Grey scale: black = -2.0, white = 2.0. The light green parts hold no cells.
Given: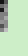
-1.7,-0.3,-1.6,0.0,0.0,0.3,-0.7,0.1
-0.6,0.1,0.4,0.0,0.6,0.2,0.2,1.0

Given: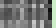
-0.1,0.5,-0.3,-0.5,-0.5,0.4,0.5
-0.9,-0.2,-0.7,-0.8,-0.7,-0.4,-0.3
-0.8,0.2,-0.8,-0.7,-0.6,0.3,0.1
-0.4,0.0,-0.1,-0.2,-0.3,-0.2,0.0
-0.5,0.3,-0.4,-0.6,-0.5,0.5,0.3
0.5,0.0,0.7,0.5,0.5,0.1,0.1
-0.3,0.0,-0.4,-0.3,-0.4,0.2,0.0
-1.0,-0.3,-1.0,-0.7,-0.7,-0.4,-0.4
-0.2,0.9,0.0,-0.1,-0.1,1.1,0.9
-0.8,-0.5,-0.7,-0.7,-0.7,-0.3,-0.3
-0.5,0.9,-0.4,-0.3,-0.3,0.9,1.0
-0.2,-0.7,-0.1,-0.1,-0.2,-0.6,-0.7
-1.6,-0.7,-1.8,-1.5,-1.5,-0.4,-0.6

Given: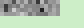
0.3,0.2,0.5,0.8
0.5,-1.1,-1.0,0.4
0.3,-0.1,0.1,0.4
-0.7,0.2,1.2,0.4
0.7,-0.1,0.4,0.6
0.1,0.7,0.1,1.1
0.8,0.1,0.2,0.7
-0.3,0.2,0.5,-0.1
0.3,0.1,0.1,0.4
-1.1,0.0,0.1,-0.1
0.9,0.3,-1.5,-0.1
-0.3,0.7,0.6,-0.2
0.4,0.0,0.2,0.5
0.3,0.5,0.7,0.6
0.7,0.2,0.3,0.3

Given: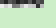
-0.8,1.7
-1.4,1.3
-0.6,1.6
-0.9,-0.1
-1.5,0.0
-1.1,1.0
-1.3,1.6
-0.6,1.2
-1.4,1.1
-0.6,-1.2
-0.9,0.9

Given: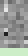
-0.1,0.2,0.3,0.7,0.4,0.4,0.1,0.5,0.3,0.2,0.4,0.4
0.7,1.2,1.6,0.2,0.0,0.4,0.1,1.2,-1.5,0.3,0.9,0.4
-0.3,0.4,0.4,0.6,0.4,0.1,0.4,0.0,0.4,0.1,0.6,-0.1
0.0,0.3,0.3,0.6,0.3,-0.1,0.0,0.0,0.4,-0.1,0.7,-0.2
0.6,0.1,0.2,-0.2,-0.3,0.4,0.0,0.3,0.2,0.1,0.3,-0.1
0.3,0.1,0.5,0.5,0.0,0.4,-0.3,0.0,0.3,0.2,0.4,0.4
-0.1,0.2,0.2,0.5,0.6,0.2,0.4,0.3,0.6,-0.5,1.2,0.1

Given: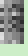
1.4,0.9,-0.8,0.9,-0.1,-0.8,0.9,-0.8,1.4,1.5,0.9
0.4,0.2,0.3,0.4,0.2,0.3,0.2,0.3,0.4,0.4,0.5
0.5,0.4,-0.6,0.1,-0.1,-0.6,0.5,-0.6,0.5,0.5,0.1
0.1,-1.1,0.0,1.1,-1.2,0.0,-1.1,0.0,0.1,0.1,1.0
0.0,-0.7,-0.7,0.2,-1.0,-0.7,-0.7,-0.7,0.0,0.0,0.2
-0.4,-0.6,-1.3,-0.7,-1.0,-1.3,-0.6,-1.3,-0.4,-0.5,-0.7
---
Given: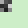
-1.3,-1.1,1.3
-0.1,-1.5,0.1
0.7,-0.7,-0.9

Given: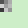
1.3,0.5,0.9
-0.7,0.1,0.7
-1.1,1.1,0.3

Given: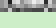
-0.3,-0.5,1.1,-0.7,-1.1,-0.3,-0.7,-0.7,-0.9,-0.9,-0.9,1.1,-0.9,-0.3
0.3,0.7,-0.5,0.1,0.7,0.5,0.1,0.5,0.9,0.5,0.3,-0.3,0.9,0.5
0.3,0.7,-1.5,1.3,1.5,0.3,0.9,1.1,1.7,1.3,1.5,-1.3,1.3,0.1

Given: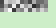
0.1,1.1,1.9,-1.1,0.5,0.1,1.5,-0.5,1.3,0.3,1.3,0.7
-0.9,1.3,0.9,1.1,1.5,-0.5,-0.1,-0.9,0.7,-0.3,-0.3,0.1
-0.7,0.5,-0.5,1.7,-0.9,1.5,0.5,1.1,-1.3,-0.7,0.3,-0.1

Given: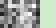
-1.1,-0.1,1.7,1.5,1.1,1.3,0.5,0.9,1.9,-0.3
0.7,-0.7,1.3,-0.7,-0.3,1.5,-0.1,-0.3,0.3,-0.9
0.1,-0.1,0.7,-0.7,0.3,1.3,0.3,0.9,-0.1,-0.9
0.7,-0.1,0.5,-0.9,0.7,1.7,1.1,0.7,0.9,-0.5
-0.1,-0.5,0.3,-0.9,0.3,1.1,0.7,-0.3,0.1,-1.1
-1.5,-0.7,0.1,0.9,-0.7,1.1,1.5,1.9,-0.5,-1.5
-1.1,0.5,-1.3,-0.1,0.5,0.3,1.1,1.3,-0.5,0.1

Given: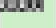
1.3,-0.9,0.7,0.5,-0.7,1.5,0.1,-1.5,0.7,-1.5,-0.3
0.7,-0.5,0.3,0.3,-0.5,0.9,-0.1,-1.1,0.3,-0.9,-0.3
-0.9,0.1,-0.5,-0.7,0.1,-1.1,-0.1,0.5,-0.3,0.9,-0.1

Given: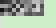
-0.3,0.7,0.1,-0.9,0.7,0.7,-0.5,-0.7,-0.3,-0.5,-0.5
0.5,0.5,-0.1,-1.3,0.9,-1.1,0.3,0.1,-0.9,1.1,-0.7
-1.3,-1.1,-0.9,0.3,-0.9,0.1,-0.1,0.1,0.9,0.9,0.3
-1.7,-0.7,-1.3,0.7,-1.1,1.3,0.5,-0.3,0.9,1.3,-0.3
